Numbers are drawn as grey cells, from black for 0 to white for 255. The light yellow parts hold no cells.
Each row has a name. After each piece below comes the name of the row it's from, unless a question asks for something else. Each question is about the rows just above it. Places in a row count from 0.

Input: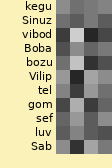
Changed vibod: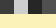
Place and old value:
3, [71]
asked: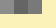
Boba
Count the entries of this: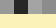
4
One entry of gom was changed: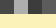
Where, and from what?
3, [101]

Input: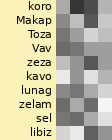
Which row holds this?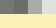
sel
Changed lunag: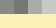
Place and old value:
3, [212]
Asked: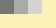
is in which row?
lunag
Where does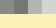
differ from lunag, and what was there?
2, [170]
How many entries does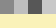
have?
4
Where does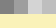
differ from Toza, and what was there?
0, [118]

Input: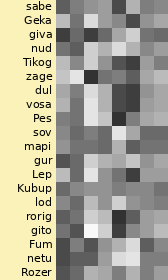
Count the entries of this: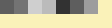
7
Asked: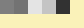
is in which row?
Pes

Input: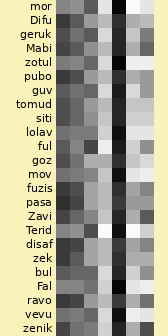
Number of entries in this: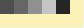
5
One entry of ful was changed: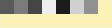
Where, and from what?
1, [132]
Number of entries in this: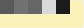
5
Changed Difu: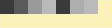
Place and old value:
4, [47]
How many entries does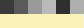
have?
6

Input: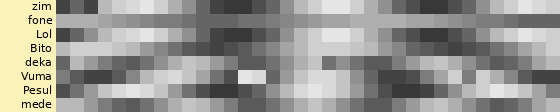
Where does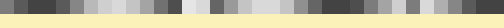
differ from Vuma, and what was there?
30, [207]
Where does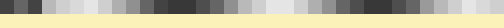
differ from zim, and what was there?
30, [144]
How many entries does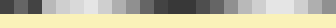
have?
24
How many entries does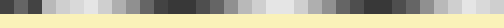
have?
36
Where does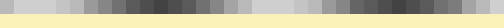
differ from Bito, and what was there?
32, [134]
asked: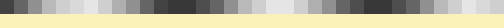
Lol
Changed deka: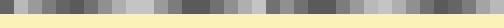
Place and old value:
10, [185]

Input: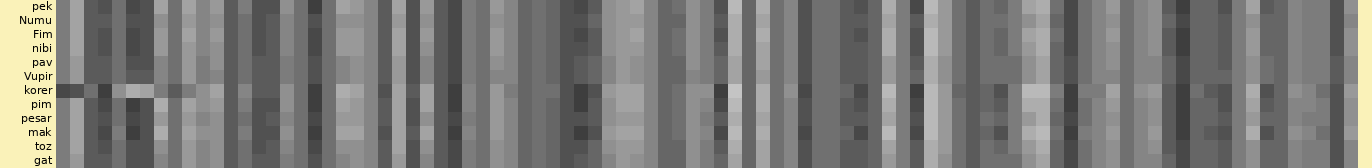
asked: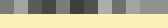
mak
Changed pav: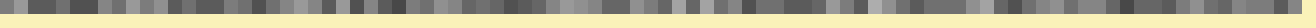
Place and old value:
21, [144]

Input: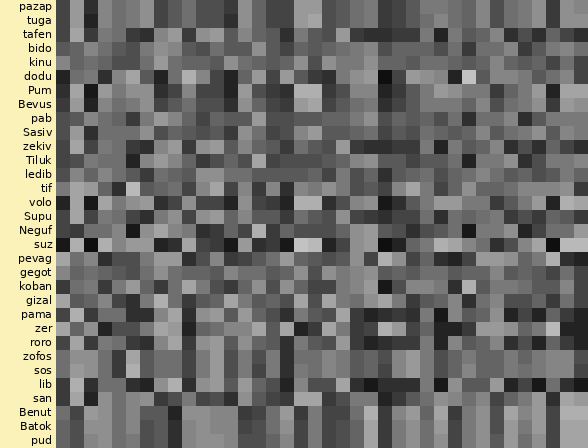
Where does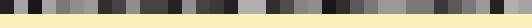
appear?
volo
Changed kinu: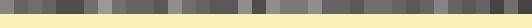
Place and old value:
16, [100]
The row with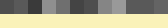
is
Sasiv

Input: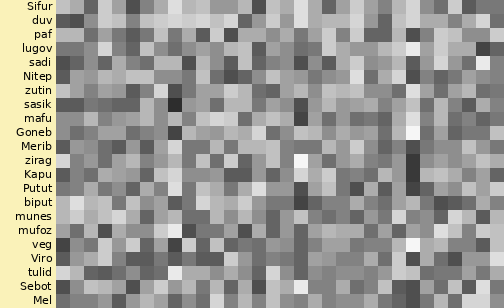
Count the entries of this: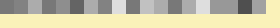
19
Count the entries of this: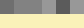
6
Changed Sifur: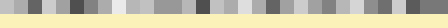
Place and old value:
8, [222]
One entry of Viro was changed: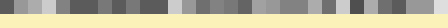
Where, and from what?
28, [79]
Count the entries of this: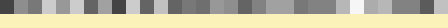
32
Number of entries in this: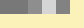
5
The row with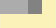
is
duv

